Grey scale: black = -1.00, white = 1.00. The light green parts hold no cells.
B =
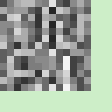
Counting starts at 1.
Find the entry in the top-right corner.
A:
-0.02
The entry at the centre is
-0.15
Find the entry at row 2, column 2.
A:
0.08
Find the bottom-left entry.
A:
-0.26
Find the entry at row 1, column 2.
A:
-0.02
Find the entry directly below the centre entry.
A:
-0.02
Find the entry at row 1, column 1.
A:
-0.39
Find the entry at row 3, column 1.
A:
-0.39
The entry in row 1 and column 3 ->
0.34
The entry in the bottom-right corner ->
-0.15
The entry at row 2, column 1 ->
0.34
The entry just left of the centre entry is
0.57
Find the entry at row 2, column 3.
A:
0.21

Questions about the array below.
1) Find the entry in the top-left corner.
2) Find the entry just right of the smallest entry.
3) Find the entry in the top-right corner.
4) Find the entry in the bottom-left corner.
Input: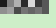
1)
-0.78
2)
0.01
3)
-0.32
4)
0.12

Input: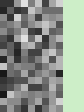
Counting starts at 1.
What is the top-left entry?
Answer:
-0.59
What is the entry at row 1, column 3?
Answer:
0.20
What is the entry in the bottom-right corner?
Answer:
0.09
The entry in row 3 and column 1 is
0.09
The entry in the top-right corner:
0.65
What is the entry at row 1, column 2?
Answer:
-0.59
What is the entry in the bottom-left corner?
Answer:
-0.36
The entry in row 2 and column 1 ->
-0.71
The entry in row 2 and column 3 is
-0.59
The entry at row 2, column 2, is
-0.25
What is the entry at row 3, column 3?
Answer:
0.65

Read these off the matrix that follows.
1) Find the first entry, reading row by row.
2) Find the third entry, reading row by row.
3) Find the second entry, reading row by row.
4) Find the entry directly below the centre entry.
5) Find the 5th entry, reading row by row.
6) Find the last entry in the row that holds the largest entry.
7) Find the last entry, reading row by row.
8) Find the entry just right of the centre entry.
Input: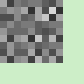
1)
0.31
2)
-0.04
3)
-0.50
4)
-0.61
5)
-0.04
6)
-0.61
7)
-0.39
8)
-0.26

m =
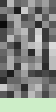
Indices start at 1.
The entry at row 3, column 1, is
-0.55
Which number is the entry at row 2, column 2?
-0.09
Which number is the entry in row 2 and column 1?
0.01
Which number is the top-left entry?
-0.55
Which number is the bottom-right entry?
0.01
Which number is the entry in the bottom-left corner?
-0.30
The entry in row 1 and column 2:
0.47
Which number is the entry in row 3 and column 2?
0.25
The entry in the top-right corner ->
-0.20
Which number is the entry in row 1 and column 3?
-0.20
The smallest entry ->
-0.92
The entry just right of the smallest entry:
-0.30
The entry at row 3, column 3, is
0.36

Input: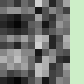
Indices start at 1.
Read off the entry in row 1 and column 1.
-0.38
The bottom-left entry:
-0.71
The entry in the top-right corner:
0.27
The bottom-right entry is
-0.07
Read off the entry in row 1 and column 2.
-0.28
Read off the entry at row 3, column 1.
-0.60
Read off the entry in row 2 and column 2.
0.17
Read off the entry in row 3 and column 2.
-0.71
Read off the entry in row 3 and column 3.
-0.83
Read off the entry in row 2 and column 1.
-0.07
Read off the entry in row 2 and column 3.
0.17
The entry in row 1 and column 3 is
-0.60
